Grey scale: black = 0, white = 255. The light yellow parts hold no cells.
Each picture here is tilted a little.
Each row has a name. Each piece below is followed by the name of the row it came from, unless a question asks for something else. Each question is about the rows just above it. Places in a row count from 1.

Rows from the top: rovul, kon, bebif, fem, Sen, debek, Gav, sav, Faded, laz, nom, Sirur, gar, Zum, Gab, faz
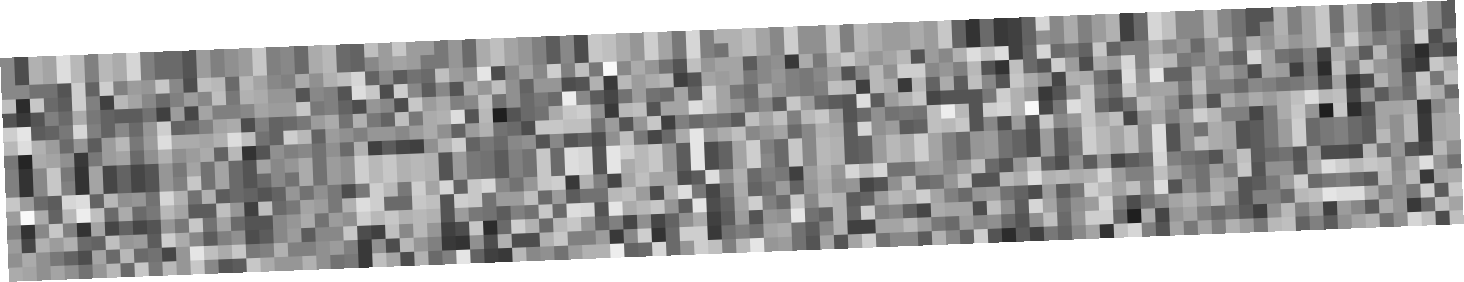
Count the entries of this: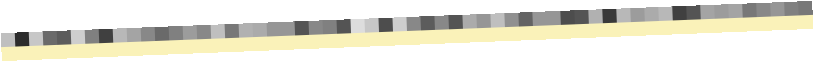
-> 58
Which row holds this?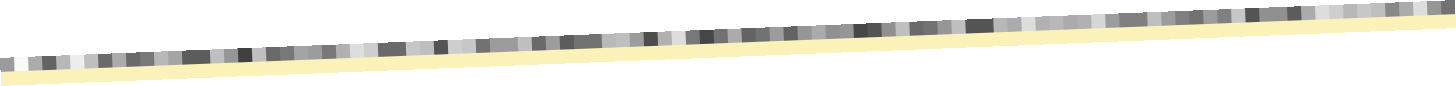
Sirur
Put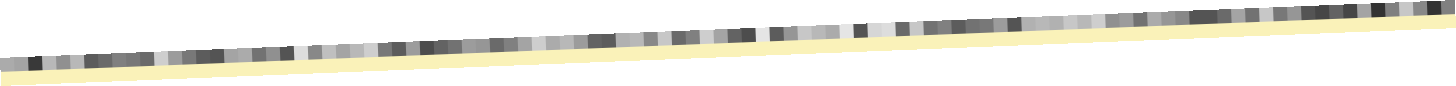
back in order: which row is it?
gar
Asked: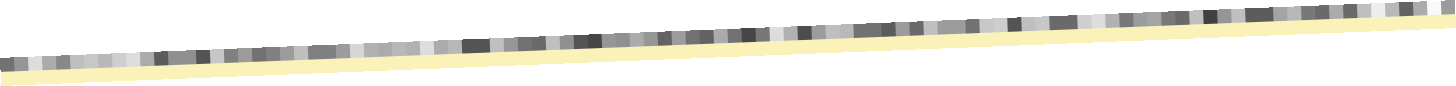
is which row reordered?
Sirur
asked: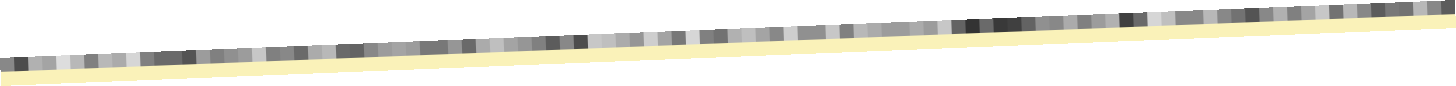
kon
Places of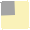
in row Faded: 7 14 16 19 53 67 80 88 99 103
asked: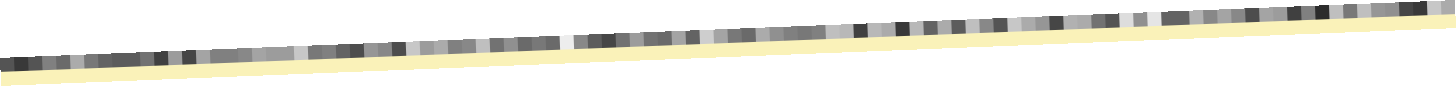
Sen

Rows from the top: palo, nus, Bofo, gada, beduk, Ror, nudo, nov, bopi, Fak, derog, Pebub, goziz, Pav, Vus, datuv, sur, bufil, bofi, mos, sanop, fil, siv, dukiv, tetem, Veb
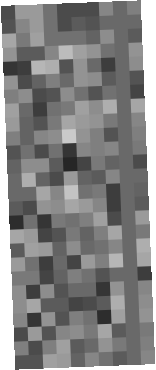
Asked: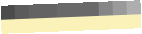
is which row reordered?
goziz
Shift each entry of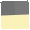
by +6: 119 127

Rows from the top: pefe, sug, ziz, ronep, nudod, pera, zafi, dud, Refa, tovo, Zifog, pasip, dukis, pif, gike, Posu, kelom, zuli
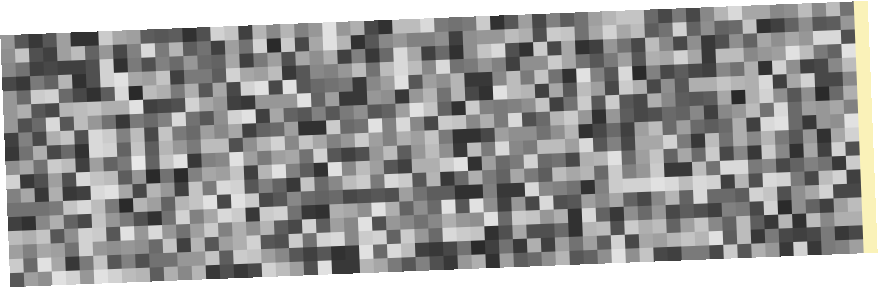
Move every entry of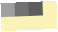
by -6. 153 108 87
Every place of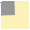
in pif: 8 37
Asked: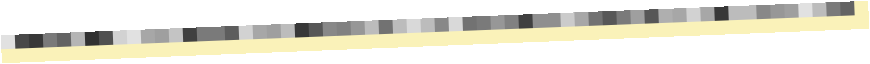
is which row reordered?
ronep

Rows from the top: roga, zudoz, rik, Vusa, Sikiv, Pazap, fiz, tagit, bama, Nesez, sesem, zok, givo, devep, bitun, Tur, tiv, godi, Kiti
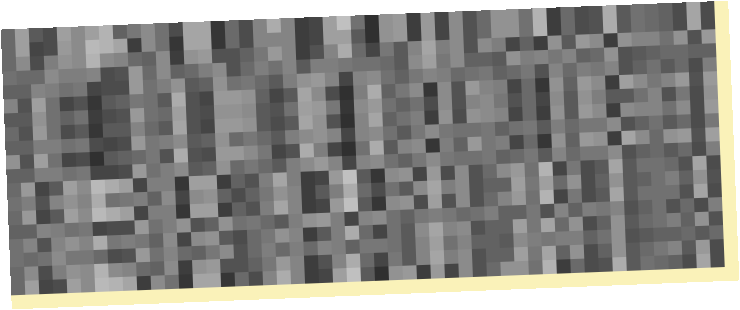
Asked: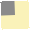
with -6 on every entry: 133
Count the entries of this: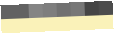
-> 8
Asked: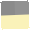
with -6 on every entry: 133 140
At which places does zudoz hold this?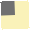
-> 12 38 46

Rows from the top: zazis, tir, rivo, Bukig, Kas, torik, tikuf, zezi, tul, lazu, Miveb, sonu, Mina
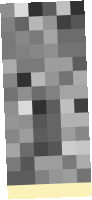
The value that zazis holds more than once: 49
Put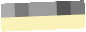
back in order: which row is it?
sonu

